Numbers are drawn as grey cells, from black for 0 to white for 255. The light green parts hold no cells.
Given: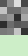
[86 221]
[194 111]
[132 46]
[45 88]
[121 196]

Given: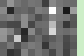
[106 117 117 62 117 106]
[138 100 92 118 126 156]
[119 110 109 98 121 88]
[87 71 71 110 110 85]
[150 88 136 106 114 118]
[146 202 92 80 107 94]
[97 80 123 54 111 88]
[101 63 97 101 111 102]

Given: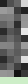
[33 103]
[155 60]
[126 93]
[99 45]
[43 72]
[83 85]
[133 97]
[83 91]
[43 103]
[79 65]
[149 19]

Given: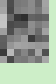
[157 120 139 163]
[165 125 138 158]
[194 56 99 100]
[196 81 142 138]
[159 126 138 161]
[96 136 60 103]
[93 164 157 155]
[59 108 97 79]
[160 123 138 167]

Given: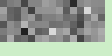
[100 131 133 158 129 43 147 138]
[161 91 66 147 160 159 216 129]
[144 89 153 127 136 115 125 101]
[85 124 131 136 115 98 150 144]
[124 136 165 105 152 86 163 170]
[107 100 75 165 147 172 127 163]

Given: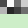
[74 112]
[181 63]

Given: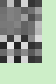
[92 61 53]
[112 123 113]
[117 123 79]
[121 132 112]
[114 112 112]
[195 197 138]
[39 36 49]
[107 99 91]
[46 33 52]
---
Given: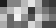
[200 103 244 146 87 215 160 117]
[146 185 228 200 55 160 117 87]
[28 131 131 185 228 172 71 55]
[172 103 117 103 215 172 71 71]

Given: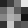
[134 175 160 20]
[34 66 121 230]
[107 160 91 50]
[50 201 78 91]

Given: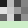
[225 200 157 119]
[31 186 74 131]
[103 212 61 143]

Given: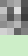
[195 99 222 72]
[141 157 183 114]
[128 157 171 84]
[157 84 141 60]
[209 195 99 128]

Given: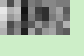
[231 176 191 19 135 61 47 135 163 91]
[217 151 176 31 123 76 47 123 151 107]
[176 76 163 47 123 107 135 135 123 123]
[176 91 135 31 163 91 151 163 107 91]
[191 76 123 61 91 151 107 151 107 176]

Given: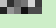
[33 149 118 17 76 76]
[188 48 102 118 214 61]

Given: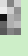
[220 131 204]
[100 175 188]
[18 175 160]
[235 204 145]
[88 131 116]
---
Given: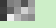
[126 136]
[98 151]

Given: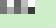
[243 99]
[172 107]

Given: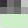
[113 90]
[128 110]

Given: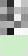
[42 242]
[114 189]

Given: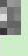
[152 144]
[112 123]

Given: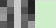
[134 202]
[93 202]
